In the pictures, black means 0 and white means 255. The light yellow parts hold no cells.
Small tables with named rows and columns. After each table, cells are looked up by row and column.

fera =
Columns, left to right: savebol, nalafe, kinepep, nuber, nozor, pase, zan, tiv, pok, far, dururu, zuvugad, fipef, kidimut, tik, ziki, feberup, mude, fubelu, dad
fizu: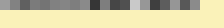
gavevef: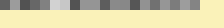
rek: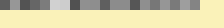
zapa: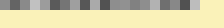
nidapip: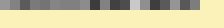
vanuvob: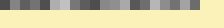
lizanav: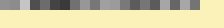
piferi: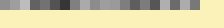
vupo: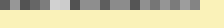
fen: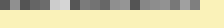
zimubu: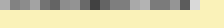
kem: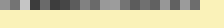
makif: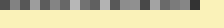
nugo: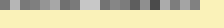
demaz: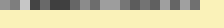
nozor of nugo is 149
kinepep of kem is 197
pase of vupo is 209
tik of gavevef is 146
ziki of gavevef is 113
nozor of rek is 124
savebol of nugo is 120
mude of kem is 97
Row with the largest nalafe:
nugo

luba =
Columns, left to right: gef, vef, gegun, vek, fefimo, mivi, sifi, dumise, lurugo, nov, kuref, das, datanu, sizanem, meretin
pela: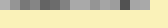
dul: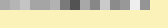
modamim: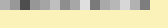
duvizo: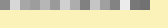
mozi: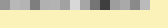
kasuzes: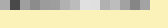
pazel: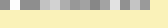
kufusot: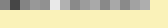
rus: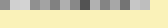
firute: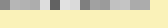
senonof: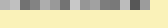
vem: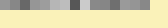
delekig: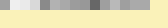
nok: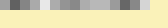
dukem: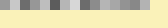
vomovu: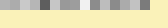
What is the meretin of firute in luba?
172
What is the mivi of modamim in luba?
191
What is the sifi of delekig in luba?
169
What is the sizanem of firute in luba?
171
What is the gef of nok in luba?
161
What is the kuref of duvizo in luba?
160
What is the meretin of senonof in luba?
156
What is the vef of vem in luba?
135
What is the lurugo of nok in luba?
173
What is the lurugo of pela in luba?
169
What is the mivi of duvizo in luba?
154
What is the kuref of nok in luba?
184
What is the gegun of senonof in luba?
114
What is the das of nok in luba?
155
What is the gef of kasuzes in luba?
172

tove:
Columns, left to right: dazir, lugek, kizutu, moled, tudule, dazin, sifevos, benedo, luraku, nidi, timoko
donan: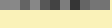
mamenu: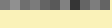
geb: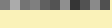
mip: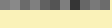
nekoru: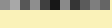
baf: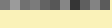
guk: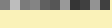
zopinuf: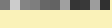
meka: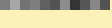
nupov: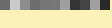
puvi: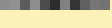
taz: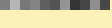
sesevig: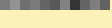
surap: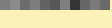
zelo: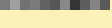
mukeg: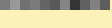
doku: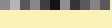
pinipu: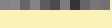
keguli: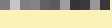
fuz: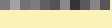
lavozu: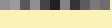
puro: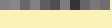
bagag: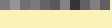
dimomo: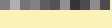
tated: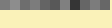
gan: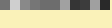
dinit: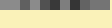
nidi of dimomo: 140
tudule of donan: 87
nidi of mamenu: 125
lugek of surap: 139
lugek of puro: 136
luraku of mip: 103
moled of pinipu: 132
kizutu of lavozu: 89
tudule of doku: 63
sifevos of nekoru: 138
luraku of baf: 95
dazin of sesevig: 89
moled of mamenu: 123

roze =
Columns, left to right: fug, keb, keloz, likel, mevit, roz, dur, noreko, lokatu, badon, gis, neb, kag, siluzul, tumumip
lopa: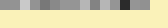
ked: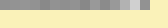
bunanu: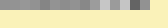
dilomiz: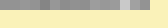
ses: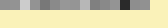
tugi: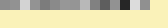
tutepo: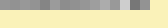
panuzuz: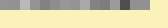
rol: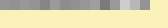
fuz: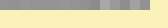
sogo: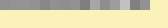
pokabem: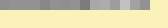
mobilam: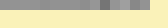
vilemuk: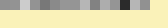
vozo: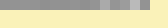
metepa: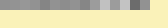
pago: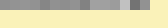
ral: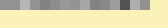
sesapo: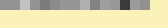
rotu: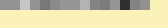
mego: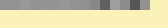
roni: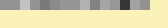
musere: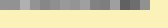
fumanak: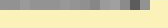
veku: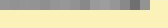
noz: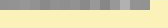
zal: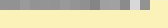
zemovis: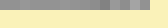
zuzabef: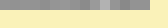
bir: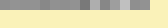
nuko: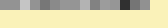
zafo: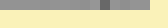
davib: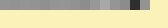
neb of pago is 156
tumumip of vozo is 147
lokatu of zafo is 144
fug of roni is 147
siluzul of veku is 112
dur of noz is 143
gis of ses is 137
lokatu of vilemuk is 182
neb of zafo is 148
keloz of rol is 152
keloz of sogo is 148
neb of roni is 151
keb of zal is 146
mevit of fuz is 147
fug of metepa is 145
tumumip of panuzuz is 145
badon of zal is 133
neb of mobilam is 149
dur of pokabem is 143
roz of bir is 145

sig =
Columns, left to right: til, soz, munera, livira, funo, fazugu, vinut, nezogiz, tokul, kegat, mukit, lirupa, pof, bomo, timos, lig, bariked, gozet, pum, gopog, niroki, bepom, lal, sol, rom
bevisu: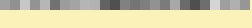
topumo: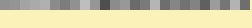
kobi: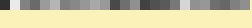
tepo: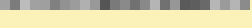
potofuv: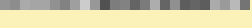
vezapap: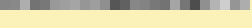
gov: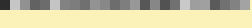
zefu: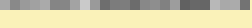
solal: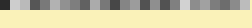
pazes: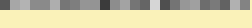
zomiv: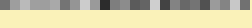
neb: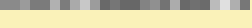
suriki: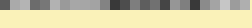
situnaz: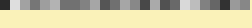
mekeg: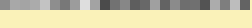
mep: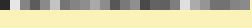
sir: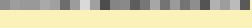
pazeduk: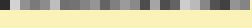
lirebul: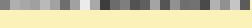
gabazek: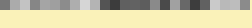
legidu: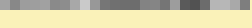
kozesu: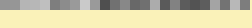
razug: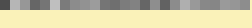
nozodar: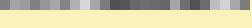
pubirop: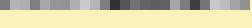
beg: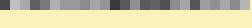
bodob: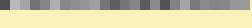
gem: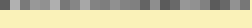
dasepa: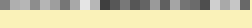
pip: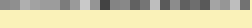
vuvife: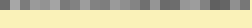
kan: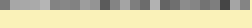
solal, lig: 143
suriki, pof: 77
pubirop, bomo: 114
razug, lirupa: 111
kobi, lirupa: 73
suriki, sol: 156
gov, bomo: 152
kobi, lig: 81
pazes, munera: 179
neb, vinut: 124
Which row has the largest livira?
kozesu

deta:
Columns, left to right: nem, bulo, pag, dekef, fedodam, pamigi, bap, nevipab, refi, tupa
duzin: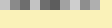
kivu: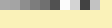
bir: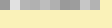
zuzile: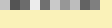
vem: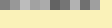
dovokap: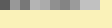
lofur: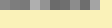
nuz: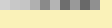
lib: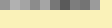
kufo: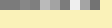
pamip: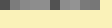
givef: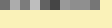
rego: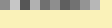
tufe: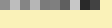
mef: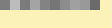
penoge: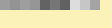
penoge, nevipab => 221
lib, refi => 116
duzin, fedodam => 110
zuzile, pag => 108
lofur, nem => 135
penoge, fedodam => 99
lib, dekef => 140
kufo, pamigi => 163
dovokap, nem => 91
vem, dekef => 162
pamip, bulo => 124

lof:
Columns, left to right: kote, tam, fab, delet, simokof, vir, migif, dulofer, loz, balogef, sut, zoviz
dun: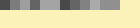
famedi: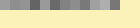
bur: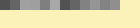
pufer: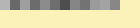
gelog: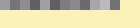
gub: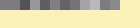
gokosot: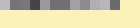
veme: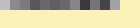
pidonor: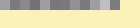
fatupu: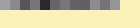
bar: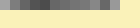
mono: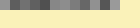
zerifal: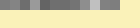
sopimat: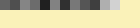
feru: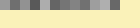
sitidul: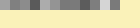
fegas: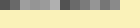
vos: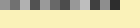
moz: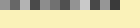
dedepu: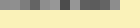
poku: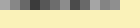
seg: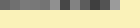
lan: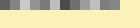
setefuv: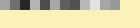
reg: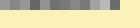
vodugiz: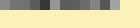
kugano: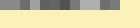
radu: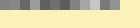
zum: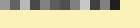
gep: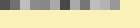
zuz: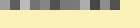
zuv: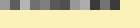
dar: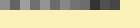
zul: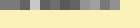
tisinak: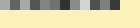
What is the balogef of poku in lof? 165
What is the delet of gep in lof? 139
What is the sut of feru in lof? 175
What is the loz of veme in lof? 58
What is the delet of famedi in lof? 100
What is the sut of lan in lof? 125
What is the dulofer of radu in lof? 129
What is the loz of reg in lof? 120
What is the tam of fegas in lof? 105
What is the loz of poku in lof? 105
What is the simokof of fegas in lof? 155
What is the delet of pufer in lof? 108

